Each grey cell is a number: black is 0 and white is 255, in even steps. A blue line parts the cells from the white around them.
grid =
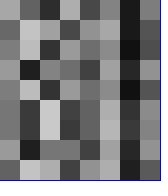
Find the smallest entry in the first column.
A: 98
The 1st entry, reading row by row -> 167
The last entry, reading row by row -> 90
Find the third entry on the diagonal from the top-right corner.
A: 139
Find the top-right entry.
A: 125
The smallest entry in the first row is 25
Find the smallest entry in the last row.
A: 31
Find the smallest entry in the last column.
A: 78
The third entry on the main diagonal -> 51
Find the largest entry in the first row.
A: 174
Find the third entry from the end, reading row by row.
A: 174

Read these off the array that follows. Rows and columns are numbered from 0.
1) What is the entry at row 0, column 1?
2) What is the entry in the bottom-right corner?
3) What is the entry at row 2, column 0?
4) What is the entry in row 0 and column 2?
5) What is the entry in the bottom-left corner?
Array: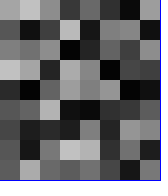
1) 193
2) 120
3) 127
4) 141
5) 92

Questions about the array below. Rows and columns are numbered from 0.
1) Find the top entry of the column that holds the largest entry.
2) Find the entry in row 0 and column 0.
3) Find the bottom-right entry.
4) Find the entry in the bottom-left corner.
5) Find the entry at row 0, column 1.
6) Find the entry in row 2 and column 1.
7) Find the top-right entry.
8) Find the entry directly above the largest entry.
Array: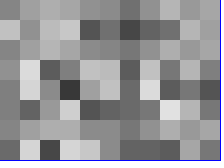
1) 181
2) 133
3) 119
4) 106
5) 160
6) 160
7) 166
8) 92

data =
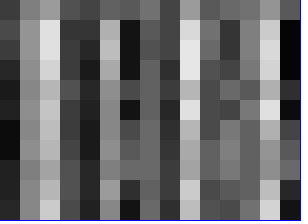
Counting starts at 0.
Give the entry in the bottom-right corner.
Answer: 19
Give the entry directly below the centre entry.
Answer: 105
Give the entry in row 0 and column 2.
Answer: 155
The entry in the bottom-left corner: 39
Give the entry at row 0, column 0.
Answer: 60
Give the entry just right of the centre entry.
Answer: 39
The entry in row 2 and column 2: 224
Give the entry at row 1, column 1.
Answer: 148
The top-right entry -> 89
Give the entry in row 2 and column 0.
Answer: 60

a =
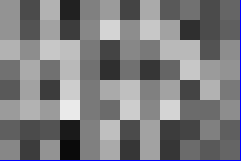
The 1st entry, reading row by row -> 147
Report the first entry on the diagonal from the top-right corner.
101
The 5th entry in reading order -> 128
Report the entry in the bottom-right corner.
101
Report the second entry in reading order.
75
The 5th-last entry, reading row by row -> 162
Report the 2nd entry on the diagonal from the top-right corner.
75
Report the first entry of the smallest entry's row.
135
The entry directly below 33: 60
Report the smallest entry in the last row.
10
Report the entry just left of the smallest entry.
147
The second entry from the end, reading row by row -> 89
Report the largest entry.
234
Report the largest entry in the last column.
147
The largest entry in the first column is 178
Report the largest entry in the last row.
170
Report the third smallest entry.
33
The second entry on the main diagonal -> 83
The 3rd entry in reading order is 178
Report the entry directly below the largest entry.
26
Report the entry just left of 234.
155
